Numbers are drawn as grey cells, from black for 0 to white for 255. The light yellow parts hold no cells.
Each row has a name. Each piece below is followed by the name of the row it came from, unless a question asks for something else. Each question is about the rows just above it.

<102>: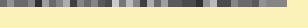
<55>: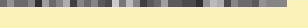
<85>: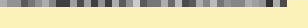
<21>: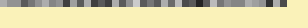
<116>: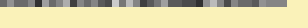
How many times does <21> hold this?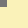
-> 3
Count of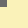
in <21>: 1
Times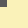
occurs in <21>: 8

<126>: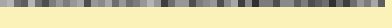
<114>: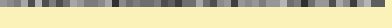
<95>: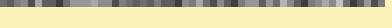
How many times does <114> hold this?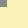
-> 6
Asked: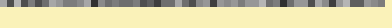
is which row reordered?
<114>

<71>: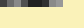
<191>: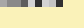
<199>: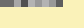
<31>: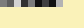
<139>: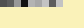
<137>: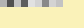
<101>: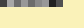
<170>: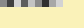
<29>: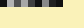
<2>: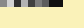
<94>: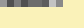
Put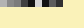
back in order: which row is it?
<2>
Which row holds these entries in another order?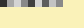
<170>
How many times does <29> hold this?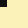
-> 3
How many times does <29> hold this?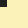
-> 1
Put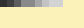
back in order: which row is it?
<170>

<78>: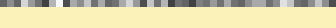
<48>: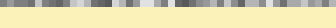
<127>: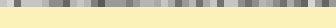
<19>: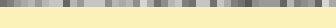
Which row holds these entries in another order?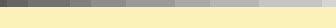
<127>
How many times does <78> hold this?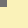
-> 10
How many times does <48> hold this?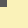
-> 2
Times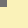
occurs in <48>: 6
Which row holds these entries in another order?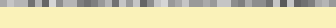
<19>
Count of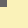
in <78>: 6

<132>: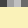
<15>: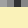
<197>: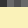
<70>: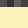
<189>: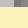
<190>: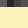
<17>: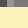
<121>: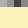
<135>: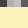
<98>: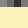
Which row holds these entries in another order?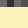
<197>
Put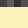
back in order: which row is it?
<70>
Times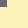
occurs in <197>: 2

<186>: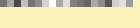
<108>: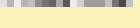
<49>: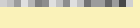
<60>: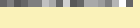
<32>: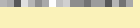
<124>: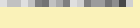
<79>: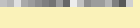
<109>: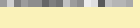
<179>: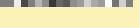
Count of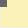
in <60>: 5
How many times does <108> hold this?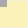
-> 1
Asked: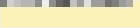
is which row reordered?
<79>
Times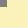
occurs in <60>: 4
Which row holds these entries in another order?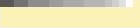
<32>

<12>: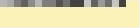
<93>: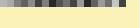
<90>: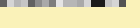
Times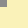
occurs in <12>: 1
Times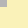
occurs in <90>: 3
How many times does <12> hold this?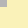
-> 2

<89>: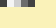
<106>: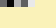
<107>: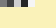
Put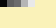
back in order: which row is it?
<106>
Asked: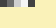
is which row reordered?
<89>
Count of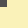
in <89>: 0
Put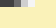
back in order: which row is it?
<89>

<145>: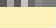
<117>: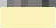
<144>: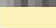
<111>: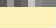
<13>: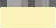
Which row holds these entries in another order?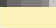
<117>
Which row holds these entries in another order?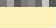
<145>
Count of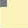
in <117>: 3

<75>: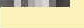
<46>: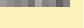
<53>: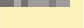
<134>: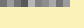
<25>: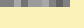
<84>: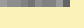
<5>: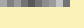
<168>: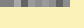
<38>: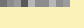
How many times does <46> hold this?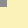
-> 3
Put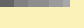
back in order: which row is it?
<168>
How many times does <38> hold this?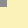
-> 4
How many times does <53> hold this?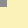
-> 0
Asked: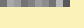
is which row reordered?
<134>
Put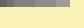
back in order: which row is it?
<84>

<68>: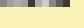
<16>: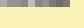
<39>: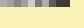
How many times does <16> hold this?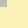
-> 1
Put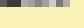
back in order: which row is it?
<39>

